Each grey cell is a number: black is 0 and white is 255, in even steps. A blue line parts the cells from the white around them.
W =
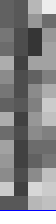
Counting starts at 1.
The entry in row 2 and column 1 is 97
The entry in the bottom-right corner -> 192
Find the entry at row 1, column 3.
183
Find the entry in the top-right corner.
237
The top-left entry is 97
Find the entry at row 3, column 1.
118
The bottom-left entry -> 88
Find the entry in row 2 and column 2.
88
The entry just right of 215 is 203
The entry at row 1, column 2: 88
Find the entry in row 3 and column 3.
53

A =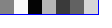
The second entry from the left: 249
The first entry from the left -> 131
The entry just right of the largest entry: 4

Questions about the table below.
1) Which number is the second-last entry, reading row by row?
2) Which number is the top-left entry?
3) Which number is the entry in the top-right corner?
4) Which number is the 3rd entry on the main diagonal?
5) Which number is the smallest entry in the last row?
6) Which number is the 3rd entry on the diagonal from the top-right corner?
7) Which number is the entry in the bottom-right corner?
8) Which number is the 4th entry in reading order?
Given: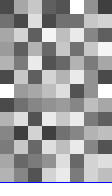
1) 211
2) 74
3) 63
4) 95
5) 83
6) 234
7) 190
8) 95
